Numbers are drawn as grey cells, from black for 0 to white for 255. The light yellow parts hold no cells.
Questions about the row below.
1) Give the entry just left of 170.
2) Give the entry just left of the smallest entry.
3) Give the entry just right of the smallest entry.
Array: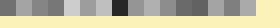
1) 127
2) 191
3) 149
